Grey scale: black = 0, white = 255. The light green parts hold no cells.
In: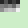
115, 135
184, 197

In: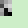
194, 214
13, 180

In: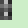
136, 98
99, 60

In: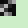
180, 32
51, 9

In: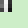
237, 39
229, 19

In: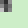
80, 115
73, 133

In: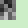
133, 32
103, 141
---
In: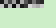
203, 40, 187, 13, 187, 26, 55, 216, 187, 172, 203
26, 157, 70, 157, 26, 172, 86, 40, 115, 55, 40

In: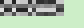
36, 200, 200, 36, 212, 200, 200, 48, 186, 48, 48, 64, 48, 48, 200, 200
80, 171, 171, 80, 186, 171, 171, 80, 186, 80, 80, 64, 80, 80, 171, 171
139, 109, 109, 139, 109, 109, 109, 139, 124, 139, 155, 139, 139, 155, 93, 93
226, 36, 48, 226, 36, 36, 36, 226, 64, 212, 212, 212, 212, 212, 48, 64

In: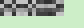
64, 195, 195, 50, 195, 180, 195, 50, 180, 64, 64, 64, 50, 64, 195, 195
50, 180, 180, 64, 195, 195, 195, 50, 195, 64, 79, 50, 50, 79, 180, 164
94, 151, 138, 94, 164, 164, 151, 94, 164, 79, 94, 79, 79, 94, 94, 124
195, 64, 50, 180, 50, 64, 50, 180, 79, 180, 180, 164, 180, 180, 50, 64

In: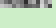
198, 184, 172, 115, 157, 129, 87, 100, 115, 100, 213, 157, 73
157, 115, 87, 145, 129, 115, 46, 145, 172, 73, 198, 129, 184

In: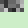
141, 52, 115, 115, 91, 188
79, 52, 103, 103, 141, 172
128, 202, 64, 36, 157, 79

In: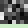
56, 102, 197, 27, 116, 43, 145
56, 72, 131, 43, 11, 102, 211
224, 86, 86, 102, 56, 11, 43
238, 27, 72, 27, 56, 27, 27
72, 102, 27, 197, 86, 131, 86
72, 72, 11, 211, 56, 116, 43

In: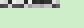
68, 81, 209, 81, 81, 68, 209, 155, 183, 183, 169, 195, 195, 68, 97
224, 209, 40, 238, 224, 224, 40, 238, 40, 52, 40, 52, 52, 224, 195
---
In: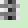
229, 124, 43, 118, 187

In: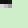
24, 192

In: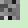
146, 153, 63, 139, 67

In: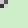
86, 55

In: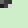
53, 68

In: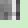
76, 230, 132, 94, 129

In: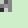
137, 146, 45

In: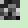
52, 125, 73, 113, 152
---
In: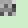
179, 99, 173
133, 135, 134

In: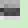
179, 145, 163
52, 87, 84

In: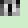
84, 226, 12
103, 206, 12

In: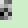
193, 165, 193
115, 52, 165

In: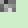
107, 174, 150
96, 151, 214

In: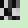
13, 204, 54
209, 11, 46

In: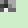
63, 42, 131
92, 240, 108

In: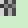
55, 131, 76
210, 64, 168
